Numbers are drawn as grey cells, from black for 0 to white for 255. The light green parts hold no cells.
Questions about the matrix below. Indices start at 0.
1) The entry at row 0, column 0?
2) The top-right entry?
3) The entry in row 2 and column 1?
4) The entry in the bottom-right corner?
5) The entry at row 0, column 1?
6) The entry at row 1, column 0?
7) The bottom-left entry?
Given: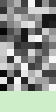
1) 87
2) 62
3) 147
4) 245
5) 131
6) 47
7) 7

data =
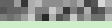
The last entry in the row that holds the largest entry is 173
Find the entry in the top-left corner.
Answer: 99
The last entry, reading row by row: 185
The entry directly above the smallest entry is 125
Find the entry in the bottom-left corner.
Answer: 125
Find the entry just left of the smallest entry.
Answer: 111
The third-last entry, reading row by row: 111
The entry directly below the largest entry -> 85
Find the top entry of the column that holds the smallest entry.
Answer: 141
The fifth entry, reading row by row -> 173
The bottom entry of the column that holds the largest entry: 111
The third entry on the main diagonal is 125
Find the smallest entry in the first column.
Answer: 85
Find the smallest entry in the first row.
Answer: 54

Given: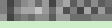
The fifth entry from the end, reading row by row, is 109
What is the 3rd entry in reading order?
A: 109
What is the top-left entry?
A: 125
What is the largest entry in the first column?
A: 154
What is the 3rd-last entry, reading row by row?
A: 125
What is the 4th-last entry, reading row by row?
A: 109
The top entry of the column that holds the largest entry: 109
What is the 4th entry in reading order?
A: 139
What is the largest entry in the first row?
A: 166
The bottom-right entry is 125
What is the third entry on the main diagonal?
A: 109
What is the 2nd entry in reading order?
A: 68
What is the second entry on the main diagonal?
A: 80
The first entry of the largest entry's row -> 125

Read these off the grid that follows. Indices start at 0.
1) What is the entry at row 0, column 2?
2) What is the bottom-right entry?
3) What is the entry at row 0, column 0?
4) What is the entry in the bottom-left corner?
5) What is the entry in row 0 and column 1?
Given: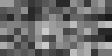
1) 102
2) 118
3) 157
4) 71
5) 157

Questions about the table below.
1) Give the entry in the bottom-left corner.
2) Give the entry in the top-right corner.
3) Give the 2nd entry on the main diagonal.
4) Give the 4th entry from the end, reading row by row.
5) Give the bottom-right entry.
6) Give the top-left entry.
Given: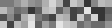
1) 199
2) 175
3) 147
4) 135
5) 147
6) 122

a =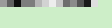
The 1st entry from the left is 155
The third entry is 14
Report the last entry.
222

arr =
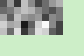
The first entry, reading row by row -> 83
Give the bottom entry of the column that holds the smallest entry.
55
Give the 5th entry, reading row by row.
138
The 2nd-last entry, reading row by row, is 96
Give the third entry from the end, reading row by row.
208
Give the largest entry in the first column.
208
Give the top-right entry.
178
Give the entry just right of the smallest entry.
96
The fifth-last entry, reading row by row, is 122
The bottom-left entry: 192
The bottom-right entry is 67
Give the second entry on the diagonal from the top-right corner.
83
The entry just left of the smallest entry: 178

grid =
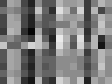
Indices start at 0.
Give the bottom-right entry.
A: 166
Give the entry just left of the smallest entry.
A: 47
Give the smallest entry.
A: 5
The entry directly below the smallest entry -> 59
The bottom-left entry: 71
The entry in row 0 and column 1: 166
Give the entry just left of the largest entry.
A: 34
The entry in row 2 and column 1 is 166
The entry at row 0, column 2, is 154
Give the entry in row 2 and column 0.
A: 71
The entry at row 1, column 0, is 113
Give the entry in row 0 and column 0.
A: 71
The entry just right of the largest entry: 182
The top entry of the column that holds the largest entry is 182
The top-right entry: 154
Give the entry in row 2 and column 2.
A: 154
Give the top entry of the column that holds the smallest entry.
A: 34
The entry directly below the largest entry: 223
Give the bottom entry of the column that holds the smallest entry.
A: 21
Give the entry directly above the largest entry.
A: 197
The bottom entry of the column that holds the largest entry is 211
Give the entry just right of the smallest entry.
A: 166
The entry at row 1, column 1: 140

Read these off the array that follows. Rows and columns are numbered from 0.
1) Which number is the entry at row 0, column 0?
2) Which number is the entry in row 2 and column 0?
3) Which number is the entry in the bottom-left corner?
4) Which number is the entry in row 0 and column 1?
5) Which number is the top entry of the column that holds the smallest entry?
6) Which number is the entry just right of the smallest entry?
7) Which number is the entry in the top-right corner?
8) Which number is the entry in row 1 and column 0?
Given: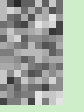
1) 185
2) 185
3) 68
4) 83
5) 40
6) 96
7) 111
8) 185

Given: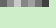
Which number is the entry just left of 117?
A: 160
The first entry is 102
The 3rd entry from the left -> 201

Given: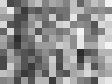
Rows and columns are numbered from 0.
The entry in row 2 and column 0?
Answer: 155
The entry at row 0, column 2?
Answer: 84
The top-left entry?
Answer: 216
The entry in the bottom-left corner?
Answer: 130
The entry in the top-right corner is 243
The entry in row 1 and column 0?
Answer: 180
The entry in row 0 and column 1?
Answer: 72
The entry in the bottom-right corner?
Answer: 231
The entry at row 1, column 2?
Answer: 116
